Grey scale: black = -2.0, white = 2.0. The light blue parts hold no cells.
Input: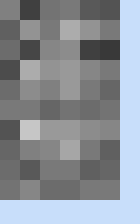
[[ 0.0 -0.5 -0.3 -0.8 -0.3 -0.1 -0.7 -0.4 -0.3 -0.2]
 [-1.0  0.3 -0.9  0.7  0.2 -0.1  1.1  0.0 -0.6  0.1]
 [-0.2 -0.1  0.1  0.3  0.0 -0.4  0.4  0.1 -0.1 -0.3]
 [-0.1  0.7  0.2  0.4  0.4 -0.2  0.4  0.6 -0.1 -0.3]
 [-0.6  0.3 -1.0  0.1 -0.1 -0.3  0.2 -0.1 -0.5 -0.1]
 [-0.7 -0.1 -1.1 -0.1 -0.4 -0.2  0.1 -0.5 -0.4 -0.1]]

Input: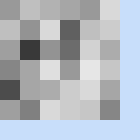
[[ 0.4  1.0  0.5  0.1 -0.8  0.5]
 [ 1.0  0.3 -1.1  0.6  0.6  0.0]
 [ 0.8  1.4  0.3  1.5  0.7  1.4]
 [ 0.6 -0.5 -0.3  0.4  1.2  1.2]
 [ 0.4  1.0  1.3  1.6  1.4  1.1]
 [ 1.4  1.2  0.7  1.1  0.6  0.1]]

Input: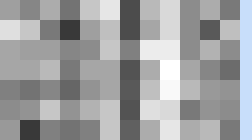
[[ 0.5  1.5  0.6  0.6  0.0  0.2  0.4]
 [ 0.1  1.1  0.5  0.6 -0.2  0.3 -1.1]
 [ 0.7 -0.1  0.5  0.9  0.1  1.1  0.0]
 [-0.2 -1.1  0.1 -0.1 -0.4  0.3 -0.2]
 [ 1.1  0.5  0.2  0.6  0.3  0.8  0.0]
 [ 1.6  1.0  1.1  0.6  0.6  1.1  1.1]
 [-0.8 -0.8  0.0 -0.7 -0.6 -0.7 -0.5]
 [ 0.9  0.6  1.7  0.7  1.0  1.5  0.7]
 [ 1.4  1.4  1.7  2.0  1.9  1.4  1.6]
 [ 0.2  0.2  0.2  0.6  0.9 -0.1  0.7]
 [ 0.7 -0.6  0.8  0.1  0.4  0.3  0.9]
 [-0.1  1.0  0.2 -0.3  0.3  0.2 -0.1]]

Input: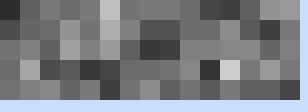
[[-1.3 -0.8 -0.2 -0.3 -0.2]
 [-0.5 -0.4  0.0  0.6  0.0]
 [-0.1 -0.3 -0.5 -0.8  0.1]
 [-0.3  0.3  0.5 -0.6 -0.4]
 [-0.1 -0.2  0.0 -1.1 -0.1]
 [ 1.0  0.7  0.4 -0.9 -1.0]
 [-0.2  0.0 -0.5 -0.3 -0.2]
 [-0.1 -0.7 -1.1 -0.3  0.2]
 [-0.1 -0.7 -1.0 -0.2 -0.5]
 [-0.3 -0.3  0.0  0.1 -0.2]
 [-0.9 -0.3  0.0 -1.2 -0.6]
 [-1.0  0.2  0.1  1.2 -0.1]
 [-0.5 -0.6  0.1 -0.1 -0.5]
 [ 0.3 -1.0 -0.4  0.4 -0.5]
 [ 0.4 -0.1  0.0 -0.1 -0.9]]

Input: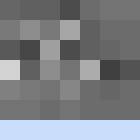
[[-0.4 -0.1 -0.6  1.3  0.0 -0.2]
 [-0.5  0.2 -0.9 -0.5 -0.1 -0.2]
 [-0.5 -0.1  0.5  0.2 -0.2 -0.3]
 [-0.8  0.6 -0.8 -0.2  0.1 -0.2]
 [-0.3 -0.5 -0.5  0.7 -0.3 -0.3]
 [-0.2 -0.3 -0.4 -1.0 -0.4 -0.3]
 [-0.2 -0.3 -0.3 -0.7 -0.3 -0.3]]

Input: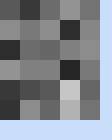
[[-0.6  0.2 -1.3  0.3 -1.1 -1.2]
 [-1.1 -0.1 -0.3  0.0 -0.8  0.2]
 [-0.3  0.2 -0.4  0.0 -0.6 -0.4]
 [ 0.3 -1.3  0.0 -1.4  1.1  0.8]
 [-0.2  0.1  0.2 -0.1 -0.4 -0.2]]

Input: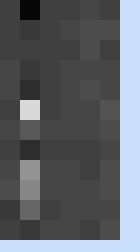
[[-1.0 -1.0 -1.0 -0.9 -0.9 -1.0 -0.9 -1.0 -0.9 -0.8 -1.1 -1.0]
 [-1.9 -1.1 -1.0 -1.1 -1.3  1.4 -0.6 -1.3  0.3  0.1 -0.4 -1.1]
 [-1.0 -1.0 -1.0 -1.0 -1.0 -1.0 -0.9 -1.0 -0.9 -0.9 -1.0 -0.9]
 [-1.0 -0.9 -1.0 -0.9 -0.9 -0.9 -0.9 -1.0 -0.9 -0.9 -0.9 -0.9]
 [-0.9 -0.8 -0.8 -0.9 -0.8 -0.9 -0.9 -1.0 -1.0 -0.9 -0.9 -1.0]
 [-1.0 -0.8 -1.0 -0.9 -0.9 -0.7 -0.8 -0.9 -0.8 -0.8 -0.9 -0.8]]

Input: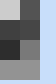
[[ 1.2 -1.0 -1.3  0.3]
 [-0.7 -0.9 -0.1  0.3]]

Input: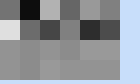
[[-0.2  1.5  0.3  0.3]
 [-1.8 -0.3  0.2  0.2]
 [ 0.8 -0.9  0.3  0.4]
 [-0.4  0.0  0.2  0.3]
 [ 0.4 -1.3  0.4  0.3]
 [ 0.0 -0.8  0.4  0.3]]
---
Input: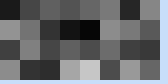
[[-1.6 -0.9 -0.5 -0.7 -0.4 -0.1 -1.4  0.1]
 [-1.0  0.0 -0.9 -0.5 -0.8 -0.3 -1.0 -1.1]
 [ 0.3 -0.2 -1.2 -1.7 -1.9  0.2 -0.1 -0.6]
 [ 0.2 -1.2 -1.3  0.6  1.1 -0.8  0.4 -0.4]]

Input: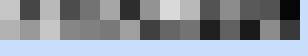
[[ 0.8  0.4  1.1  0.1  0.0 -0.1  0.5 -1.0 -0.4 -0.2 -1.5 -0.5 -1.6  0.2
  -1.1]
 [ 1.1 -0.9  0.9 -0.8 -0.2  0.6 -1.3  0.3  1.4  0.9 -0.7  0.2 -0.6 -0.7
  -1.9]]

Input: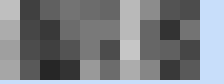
[[ 1.0 -1.0 -0.5 -0.2 -0.3 -0.4  0.9  0.2 -0.7 -0.8]
 [ 0.5 -0.8 -1.0 -0.7 -0.1 -0.8  1.1 -0.4 -0.5 -0.9]
 [ 0.7 -0.9 -1.1 -0.3 -0.1 -0.1  0.9 -0.4 -1.2 -0.2]
 [ 0.6 -0.6 -1.4 -1.2  0.4 -0.3  0.7  0.1 -1.1 -0.6]]

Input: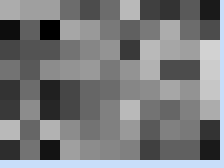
[[ 0.9 -0.4  0.8  0.2 -0.2  0.0  0.4 -0.6  0.0 -0.1 -1.2]
 [ 0.7  0.5  0.5 -0.3 -0.8 -0.3  0.9 -1.0 -1.2 -0.6 -1.6]
 [-0.2 -0.6  0.2  0.3  0.4 -0.1  0.3  0.8 -0.8 -0.8  1.2]
 [-0.9 -0.7 -0.7 -0.2  0.1  0.3 -1.1  0.9  0.6  0.5  1.3]
 [-1.1  0.2 -1.4 -0.9 -0.4  0.0  0.9 -0.2 -0.4  0.0  0.7]
 [-1.2 -0.3 -1.5 -0.9 -0.4 -0.3  0.1  0.2  0.6  0.3  1.1]
 [-1.3 -0.2 -1.7  0.5  0.2  0.1  0.0 -1.0 -0.5 -0.5 -1.6]
 [-1.8 -0.5 -2.0  0.6  0.4 -0.1 -0.5 -0.1  0.7 -0.3 -0.8]]

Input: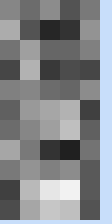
[[-1.0  0.9  1.6  1.8 -0.6]
 [-0.8  0.6  1.1  1.0 -0.7]
 [-0.5  0.4  0.6  0.8 -1.0]
 [-0.3  0.1  0.5  1.0 -0.5]
 [ 0.1 -0.3  0.2 -0.7 -0.1]
 [-0.1  0.3  0.0  0.2 -0.6]
 [ 0.0  0.1 -0.3 -0.4  0.2]
 [-0.2  0.5 -0.4 -0.4  0.0]
 [-0.9  0.8 -1.1 -0.8 -0.9]
 [ 0.6 -0.1 -1.2 -1.5 -0.2]
 [ 0.7 -0.7 -1.4 -1.2  0.3]]

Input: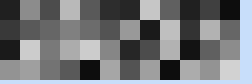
[[-1.6  1.2 -0.1  0.7  1.2  0.1 -1.4 -0.8  0.8 -1.7 -0.5  0.2]
 [ 0.3  0.5 -0.2 -0.6 -1.8  0.6 -0.7  0.5 -1.8  0.7  0.3  1.3]
 [-1.1 -0.6 -0.4  0.0 -0.3 -0.7  0.4 -1.6  1.0 -1.2  0.8 -0.4]
 [-1.5  0.2 -0.8  0.9 -0.6 -1.3 -1.4  1.1 -0.5 -1.5 -1.0 -1.8]]

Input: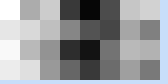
[[ 2.0  0.7  1.2 -1.1 -1.9 -0.8  1.1  1.3]
 [ 1.6  1.4  1.0  0.1 -0.7 -0.9  0.6  0.0]
 [ 1.7  1.5  0.4 -0.4 -1.1 -0.3  0.5 -0.1]
 [ 1.9  0.9  0.3 -1.3 -1.7 -0.2  0.9  0.8]]
